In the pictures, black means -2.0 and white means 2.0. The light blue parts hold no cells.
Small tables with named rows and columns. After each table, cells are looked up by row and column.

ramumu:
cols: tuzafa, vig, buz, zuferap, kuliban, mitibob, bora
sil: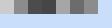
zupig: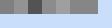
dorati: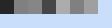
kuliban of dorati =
0.7
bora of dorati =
0.5
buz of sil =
-0.8
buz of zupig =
-0.7
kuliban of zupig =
0.5
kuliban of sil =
0.6
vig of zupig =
0.3
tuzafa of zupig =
0.0
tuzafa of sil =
1.2
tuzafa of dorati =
-1.4
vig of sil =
0.2

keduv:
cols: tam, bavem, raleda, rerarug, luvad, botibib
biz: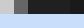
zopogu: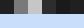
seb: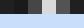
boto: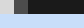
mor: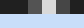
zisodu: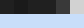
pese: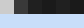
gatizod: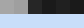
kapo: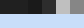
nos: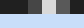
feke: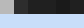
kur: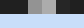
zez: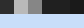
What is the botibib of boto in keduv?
-1.6
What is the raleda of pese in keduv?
-1.5
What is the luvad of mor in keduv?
-0.9
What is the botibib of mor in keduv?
-1.5
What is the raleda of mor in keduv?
-0.7
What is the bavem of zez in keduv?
0.9
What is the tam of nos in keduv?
-1.5
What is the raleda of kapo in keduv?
-1.6
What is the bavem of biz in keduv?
-0.4
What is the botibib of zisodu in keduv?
1.3
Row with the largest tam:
boto

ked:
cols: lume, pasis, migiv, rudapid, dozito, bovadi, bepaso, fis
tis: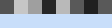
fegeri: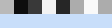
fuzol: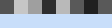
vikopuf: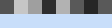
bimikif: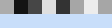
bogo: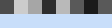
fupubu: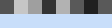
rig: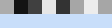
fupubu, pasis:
1.1
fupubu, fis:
-0.6
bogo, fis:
-0.6
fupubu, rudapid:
-1.2
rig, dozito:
-1.2
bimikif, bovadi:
0.6
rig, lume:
0.7
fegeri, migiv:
-1.1
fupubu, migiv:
0.5
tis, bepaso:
-1.5
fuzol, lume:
-0.7
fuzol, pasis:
1.1
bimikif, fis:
0.6
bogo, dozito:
0.9
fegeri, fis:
0.7
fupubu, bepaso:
-1.5
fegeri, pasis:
-1.8
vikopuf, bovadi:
-0.6
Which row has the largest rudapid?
fegeri

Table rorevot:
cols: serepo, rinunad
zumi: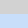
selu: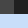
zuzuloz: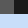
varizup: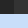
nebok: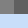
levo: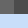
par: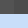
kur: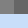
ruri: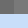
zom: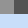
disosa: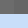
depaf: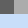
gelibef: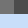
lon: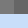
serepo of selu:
-0.9
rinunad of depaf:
0.7
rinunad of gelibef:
-0.8
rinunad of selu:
-1.5
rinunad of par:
-0.8
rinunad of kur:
-0.4
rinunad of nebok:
-0.5
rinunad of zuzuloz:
-1.6
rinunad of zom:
-0.7
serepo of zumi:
1.3
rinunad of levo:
-0.8
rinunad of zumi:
1.3
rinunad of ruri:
-0.1
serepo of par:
-0.7
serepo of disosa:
-0.3
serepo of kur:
0.0
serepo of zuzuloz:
-0.6
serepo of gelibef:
-0.2

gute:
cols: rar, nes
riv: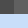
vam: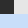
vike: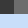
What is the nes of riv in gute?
-0.5
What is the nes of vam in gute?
1.6
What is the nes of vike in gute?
-0.3
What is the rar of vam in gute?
-1.3
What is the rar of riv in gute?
-0.8
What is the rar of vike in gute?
-1.1

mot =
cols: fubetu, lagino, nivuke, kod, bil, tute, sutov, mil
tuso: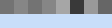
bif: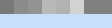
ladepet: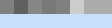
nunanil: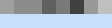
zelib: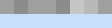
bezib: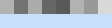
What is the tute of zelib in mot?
1.1
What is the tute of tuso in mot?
-1.1
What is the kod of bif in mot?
0.9
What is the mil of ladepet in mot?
0.7
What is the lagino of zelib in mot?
0.2
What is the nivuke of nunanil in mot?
0.2
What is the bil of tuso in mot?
0.6
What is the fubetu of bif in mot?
-0.1
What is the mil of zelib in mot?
0.5
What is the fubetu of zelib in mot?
0.5
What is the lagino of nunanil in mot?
0.2
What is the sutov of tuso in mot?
0.4
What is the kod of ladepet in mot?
-0.1
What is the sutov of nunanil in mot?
0.4
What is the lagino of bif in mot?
0.2
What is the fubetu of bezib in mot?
0.8
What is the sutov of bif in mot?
0.0
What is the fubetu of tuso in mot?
-0.2

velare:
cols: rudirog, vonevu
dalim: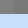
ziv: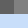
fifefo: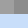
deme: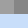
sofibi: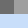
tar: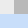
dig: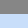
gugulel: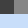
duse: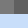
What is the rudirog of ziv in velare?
-0.5
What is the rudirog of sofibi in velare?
-0.3
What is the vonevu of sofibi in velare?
0.5
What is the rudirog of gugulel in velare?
-1.0
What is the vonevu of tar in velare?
0.9
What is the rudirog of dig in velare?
0.1
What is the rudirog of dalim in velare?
0.0
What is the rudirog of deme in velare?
0.5
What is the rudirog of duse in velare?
-0.1
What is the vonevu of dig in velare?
0.1
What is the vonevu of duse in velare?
-0.5
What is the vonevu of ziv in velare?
0.0
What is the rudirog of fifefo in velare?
0.5
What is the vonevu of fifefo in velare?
0.2
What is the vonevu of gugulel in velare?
0.1
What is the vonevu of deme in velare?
0.1

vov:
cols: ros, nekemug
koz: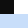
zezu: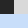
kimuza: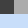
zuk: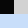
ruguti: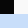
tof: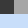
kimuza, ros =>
-1.0
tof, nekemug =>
0.6
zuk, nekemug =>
1.3
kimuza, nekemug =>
0.7
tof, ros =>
-1.1
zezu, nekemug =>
1.4
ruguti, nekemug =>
1.9
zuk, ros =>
-1.9
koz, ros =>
-1.8
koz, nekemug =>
2.0
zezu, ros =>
-1.4
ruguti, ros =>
-1.9

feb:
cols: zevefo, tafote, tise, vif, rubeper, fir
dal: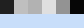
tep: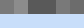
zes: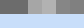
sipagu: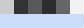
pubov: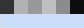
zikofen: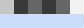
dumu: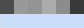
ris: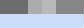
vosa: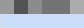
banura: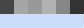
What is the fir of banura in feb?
-1.2
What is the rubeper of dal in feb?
0.3
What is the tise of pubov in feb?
0.4
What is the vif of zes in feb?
0.8
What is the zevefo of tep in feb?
-0.1
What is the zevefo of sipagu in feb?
1.2
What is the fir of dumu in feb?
-1.1
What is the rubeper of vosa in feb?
-0.2
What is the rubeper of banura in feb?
0.1
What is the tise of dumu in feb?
0.3

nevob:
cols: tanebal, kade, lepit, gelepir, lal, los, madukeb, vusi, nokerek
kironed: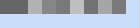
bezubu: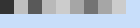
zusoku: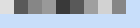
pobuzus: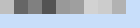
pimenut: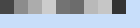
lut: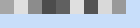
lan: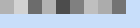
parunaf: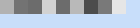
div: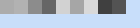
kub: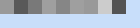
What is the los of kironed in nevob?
1.0
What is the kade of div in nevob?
0.8
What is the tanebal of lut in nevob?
0.6
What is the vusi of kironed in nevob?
0.6
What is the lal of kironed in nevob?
-0.1
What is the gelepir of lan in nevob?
0.8
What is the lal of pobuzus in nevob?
0.4
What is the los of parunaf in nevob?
0.9
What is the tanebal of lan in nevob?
0.8
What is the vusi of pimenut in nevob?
1.1
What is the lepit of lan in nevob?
-0.3
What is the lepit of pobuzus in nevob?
0.0

